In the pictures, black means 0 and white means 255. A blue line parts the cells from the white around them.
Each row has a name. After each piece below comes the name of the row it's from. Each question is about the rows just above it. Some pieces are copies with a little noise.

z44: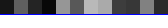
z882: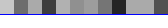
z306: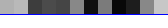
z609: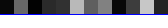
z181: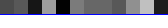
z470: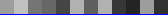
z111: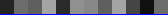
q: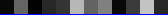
z609
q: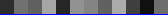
z111
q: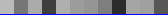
z882

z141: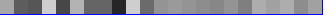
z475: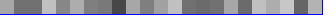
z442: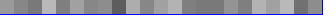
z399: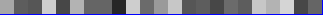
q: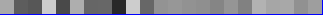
z141
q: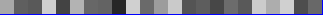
z399

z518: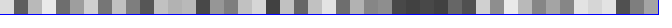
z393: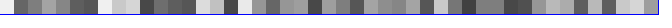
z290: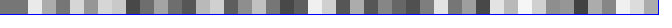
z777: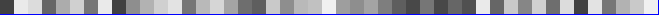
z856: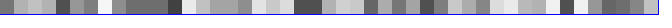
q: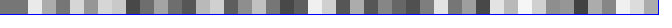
z290
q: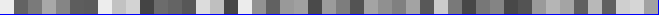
z393
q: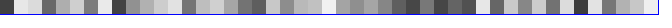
z777
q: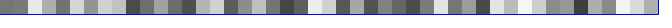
z290

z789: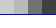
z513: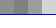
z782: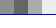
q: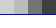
z789
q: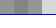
z513

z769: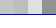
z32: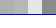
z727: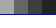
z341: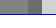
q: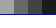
z727
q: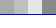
z32
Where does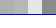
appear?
z32

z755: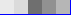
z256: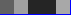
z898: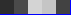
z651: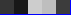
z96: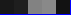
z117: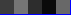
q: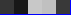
z651
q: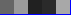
z256

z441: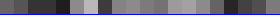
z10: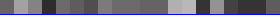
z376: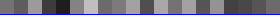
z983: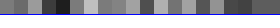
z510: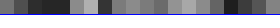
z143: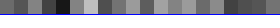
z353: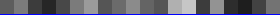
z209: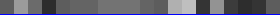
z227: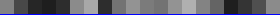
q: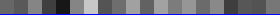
z143
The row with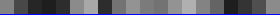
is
z227
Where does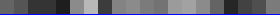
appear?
z441
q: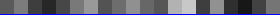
z353

